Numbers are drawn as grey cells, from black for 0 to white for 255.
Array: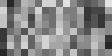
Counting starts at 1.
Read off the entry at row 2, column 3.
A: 125
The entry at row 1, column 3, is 100
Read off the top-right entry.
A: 226
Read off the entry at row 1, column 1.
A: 153
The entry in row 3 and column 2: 100
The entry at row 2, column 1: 211
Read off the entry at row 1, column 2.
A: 39
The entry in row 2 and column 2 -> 84
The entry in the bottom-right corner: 138
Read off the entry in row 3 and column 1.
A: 195
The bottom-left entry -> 39
